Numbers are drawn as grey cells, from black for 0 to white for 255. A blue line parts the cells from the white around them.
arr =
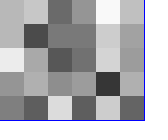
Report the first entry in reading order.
184
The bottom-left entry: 127
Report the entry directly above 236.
184
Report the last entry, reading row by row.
100
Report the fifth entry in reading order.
249
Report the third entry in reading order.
106
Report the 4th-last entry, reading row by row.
220
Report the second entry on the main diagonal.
75
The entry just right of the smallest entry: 176

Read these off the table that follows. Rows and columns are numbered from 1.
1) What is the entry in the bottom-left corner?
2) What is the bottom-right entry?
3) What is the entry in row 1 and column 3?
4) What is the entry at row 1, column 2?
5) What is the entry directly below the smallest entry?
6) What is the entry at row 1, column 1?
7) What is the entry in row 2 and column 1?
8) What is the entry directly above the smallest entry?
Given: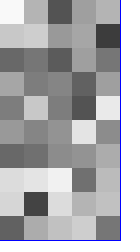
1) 97
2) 118
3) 83
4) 180
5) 118
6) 249
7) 200
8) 180

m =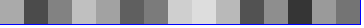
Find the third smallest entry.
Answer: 82
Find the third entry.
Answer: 130
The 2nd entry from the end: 154
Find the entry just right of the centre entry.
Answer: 221

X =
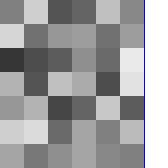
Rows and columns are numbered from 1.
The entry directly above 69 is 192
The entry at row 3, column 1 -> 54
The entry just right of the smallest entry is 77
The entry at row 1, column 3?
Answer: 84
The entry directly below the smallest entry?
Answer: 179
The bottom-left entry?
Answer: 165
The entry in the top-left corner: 128
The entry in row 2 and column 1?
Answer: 213
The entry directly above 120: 219
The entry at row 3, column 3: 92
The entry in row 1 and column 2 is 207
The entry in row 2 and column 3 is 150

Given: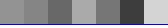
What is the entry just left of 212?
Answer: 60
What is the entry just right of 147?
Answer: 132

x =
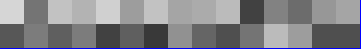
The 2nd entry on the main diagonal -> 124
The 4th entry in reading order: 179
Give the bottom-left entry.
87
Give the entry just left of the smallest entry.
95
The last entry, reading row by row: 79
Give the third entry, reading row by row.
194
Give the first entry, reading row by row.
214

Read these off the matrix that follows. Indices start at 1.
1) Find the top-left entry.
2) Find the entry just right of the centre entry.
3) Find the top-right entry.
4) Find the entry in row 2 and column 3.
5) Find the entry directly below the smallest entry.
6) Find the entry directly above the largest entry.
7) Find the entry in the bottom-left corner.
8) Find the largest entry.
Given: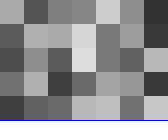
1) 170
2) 121
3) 50
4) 170
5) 57
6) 213
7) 63
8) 221

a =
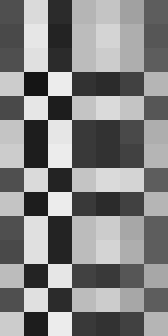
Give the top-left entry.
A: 79
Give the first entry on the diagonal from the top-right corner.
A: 93
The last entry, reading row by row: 181
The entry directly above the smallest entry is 224
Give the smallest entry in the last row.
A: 29
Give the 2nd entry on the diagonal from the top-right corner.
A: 174
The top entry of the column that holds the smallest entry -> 218
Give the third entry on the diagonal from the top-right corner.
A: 204
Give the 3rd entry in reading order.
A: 43
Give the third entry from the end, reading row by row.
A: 50
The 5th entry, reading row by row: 196
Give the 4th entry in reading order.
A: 181
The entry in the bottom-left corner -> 204
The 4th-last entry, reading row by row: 57
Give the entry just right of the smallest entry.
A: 236
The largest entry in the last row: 236
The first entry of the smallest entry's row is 204
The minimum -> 21
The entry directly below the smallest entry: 230
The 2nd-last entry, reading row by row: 65
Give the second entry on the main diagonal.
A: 230

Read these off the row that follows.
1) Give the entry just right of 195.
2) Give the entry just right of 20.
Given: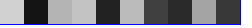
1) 34
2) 180

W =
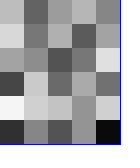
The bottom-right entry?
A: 10
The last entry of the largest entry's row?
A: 208
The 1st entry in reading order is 189
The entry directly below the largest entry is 48
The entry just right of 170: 113
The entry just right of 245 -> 208
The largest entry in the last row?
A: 148
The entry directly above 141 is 119
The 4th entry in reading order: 182

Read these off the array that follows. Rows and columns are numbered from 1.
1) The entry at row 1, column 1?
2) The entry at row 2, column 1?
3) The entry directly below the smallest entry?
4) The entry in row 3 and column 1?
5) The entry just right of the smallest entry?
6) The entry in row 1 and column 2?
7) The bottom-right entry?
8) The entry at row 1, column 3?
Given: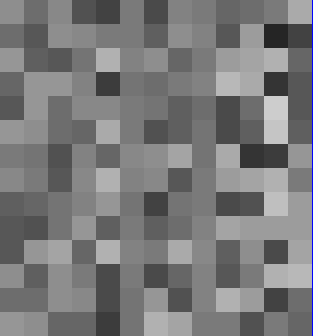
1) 142
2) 109
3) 177
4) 150
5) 66
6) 109
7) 102
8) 136

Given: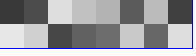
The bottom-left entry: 230
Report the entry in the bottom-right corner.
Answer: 222
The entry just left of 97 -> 70
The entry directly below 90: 200

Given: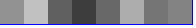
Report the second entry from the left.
193
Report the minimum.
60
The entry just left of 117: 173

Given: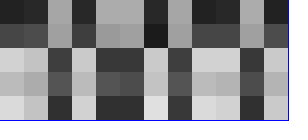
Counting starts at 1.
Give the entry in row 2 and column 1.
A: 70
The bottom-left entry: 218
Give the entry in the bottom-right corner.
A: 202
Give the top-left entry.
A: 34
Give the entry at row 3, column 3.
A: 62
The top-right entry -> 34
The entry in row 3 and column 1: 210
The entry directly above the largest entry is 195
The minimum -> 27
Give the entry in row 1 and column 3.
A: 166
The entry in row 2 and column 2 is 76
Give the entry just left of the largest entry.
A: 48
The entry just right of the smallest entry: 160
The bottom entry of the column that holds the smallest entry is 224
